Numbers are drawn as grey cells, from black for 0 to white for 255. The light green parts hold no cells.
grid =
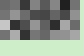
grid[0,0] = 106
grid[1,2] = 108
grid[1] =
[116, 148, 108, 74, 70, 100, 72, 145]
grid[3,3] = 118
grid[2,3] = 149
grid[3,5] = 144
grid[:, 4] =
[89, 70, 96, 103]
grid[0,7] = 115
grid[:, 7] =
[115, 145, 107, 166]

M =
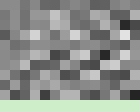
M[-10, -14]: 138
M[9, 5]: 130
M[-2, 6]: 141
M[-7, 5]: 114
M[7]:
[159, 114, 88, 119, 173, 149, 78, 89, 177, 199, 96, 84, 75, 179]
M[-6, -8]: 135
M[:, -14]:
[138, 120, 124, 90, 140, 138, 138, 159, 104, 162]
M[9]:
[162, 78, 99, 174, 63, 130, 179, 180, 101, 78, 119, 165, 93, 36]
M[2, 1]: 142
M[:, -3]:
[129, 95, 139, 166, 109, 137, 204, 84, 100, 165]
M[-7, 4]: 150
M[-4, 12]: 135
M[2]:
[124, 142, 116, 139, 136, 183, 171, 118, 107, 124, 177, 139, 41, 73]
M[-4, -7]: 134
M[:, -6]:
[125, 120, 107, 158, 138, 202, 85, 177, 137, 101]
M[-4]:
[138, 146, 185, 91, 95, 102, 162, 134, 85, 74, 189, 204, 135, 137]
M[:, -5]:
[95, 171, 124, 92, 140, 98, 74, 199, 140, 78]
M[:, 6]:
[124, 160, 171, 156, 135, 87, 162, 78, 141, 179]
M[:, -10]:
[103, 150, 136, 150, 141, 169, 95, 173, 150, 63]
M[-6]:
[140, 111, 119, 142, 141, 135, 135, 123, 138, 140, 123, 109, 92, 146]
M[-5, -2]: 210
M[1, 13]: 177

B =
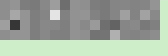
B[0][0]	142
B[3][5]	128
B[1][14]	162
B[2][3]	126
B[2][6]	127
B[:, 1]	[148, 167, 54, 148]
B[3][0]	142
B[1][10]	122
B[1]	[142, 167, 148, 126, 133, 228, 129, 146, 148, 130, 122, 133, 160, 131, 162, 137]
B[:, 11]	[133, 133, 99, 176]
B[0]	[142, 148, 125, 122, 136, 157, 110, 146, 143, 125, 122, 133, 134, 131, 133, 148]
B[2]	[159, 54, 148, 126, 136, 135, 127, 146, 137, 154, 111, 99, 134, 137, 121, 128]
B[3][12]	134
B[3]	[142, 148, 148, 126, 136, 128, 127, 146, 143, 115, 116, 176, 134, 131, 135, 141]

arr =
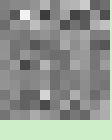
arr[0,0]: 128
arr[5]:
[147, 113, 150, 133, 119, 109, 112, 150, 154, 118, 140]
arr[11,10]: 172
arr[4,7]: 142
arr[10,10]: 174
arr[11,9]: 160
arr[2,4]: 159
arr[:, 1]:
[137, 87, 150, 129, 115, 113, 154, 136, 143, 146, 114, 144]
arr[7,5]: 111
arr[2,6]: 79
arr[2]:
[109, 150, 144, 189, 159, 146, 79, 114, 91, 174, 192]
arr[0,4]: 180
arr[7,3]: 135
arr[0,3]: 147
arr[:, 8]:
[203, 87, 91, 167, 159, 154, 152, 144, 141, 140, 153, 104]
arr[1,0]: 125
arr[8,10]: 117
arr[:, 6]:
[175, 162, 79, 160, 168, 112, 113, 127, 133, 119, 165, 96]
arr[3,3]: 138
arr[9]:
[120, 146, 98, 98, 211, 129, 119, 173, 140, 107, 134]
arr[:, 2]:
[137, 242, 144, 119, 121, 150, 71, 133, 128, 98, 98, 139]

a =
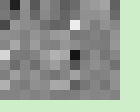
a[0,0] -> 115
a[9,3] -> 130
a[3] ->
[143, 140, 128, 147, 137, 153, 157, 119, 123, 130, 122, 146]
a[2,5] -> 100
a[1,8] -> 144
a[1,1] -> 102
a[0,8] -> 147
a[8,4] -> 140
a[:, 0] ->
[115, 120, 73, 143, 134, 213, 141, 127, 176, 131]
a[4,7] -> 141
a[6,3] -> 112
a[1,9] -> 144
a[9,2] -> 136
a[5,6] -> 168
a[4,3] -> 156
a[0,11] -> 97
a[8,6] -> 166
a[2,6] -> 104
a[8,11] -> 144
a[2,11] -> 135
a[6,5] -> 158
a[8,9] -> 133
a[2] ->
[73, 151, 141, 136, 113, 100, 104, 236, 147, 126, 145, 135]
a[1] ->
[120, 102, 140, 104, 137, 120, 101, 119, 144, 144, 150, 106]
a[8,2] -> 124
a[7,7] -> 161
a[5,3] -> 131
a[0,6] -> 93
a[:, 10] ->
[163, 150, 145, 122, 124, 118, 133, 131, 118, 135]
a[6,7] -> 85

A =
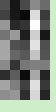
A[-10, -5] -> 80
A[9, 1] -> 150
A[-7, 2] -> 30
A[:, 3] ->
[138, 220, 253, 207, 226, 195, 128, 168, 223, 214]
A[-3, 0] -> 45
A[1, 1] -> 23
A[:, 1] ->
[22, 23, 40, 154, 80, 102, 52, 93, 126, 150]
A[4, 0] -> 166
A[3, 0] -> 116
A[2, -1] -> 80
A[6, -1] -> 125
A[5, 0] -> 166
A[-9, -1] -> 59

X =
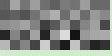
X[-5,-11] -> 98
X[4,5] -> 79
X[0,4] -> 111
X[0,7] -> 115
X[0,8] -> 157
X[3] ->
[38, 133, 75, 163, 36, 155, 219, 20, 153, 166, 170]
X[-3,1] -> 149
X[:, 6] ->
[123, 109, 149, 219, 27]
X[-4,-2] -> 153
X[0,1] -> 165
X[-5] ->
[98, 165, 117, 158, 111, 95, 123, 115, 157, 105, 105]
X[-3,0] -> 141
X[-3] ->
[141, 149, 163, 130, 63, 89, 149, 82, 133, 160, 71]
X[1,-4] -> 159
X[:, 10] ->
[105, 136, 71, 170, 50]

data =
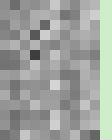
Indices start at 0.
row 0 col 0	142
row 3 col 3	88
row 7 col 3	171
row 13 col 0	114
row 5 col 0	117
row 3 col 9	168
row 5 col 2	167
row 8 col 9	175
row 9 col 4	156
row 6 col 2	148
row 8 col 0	145
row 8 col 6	160
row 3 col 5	172
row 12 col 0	147
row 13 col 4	151
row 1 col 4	177
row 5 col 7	136
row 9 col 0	170
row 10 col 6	124
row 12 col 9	186
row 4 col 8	167
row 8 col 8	171
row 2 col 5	201
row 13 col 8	128
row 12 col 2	147
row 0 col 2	147
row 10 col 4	159
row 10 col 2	143
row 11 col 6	158
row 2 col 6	165
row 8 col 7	128
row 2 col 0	126
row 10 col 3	187
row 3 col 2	172

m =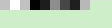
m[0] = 194
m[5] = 142
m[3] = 2
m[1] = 254
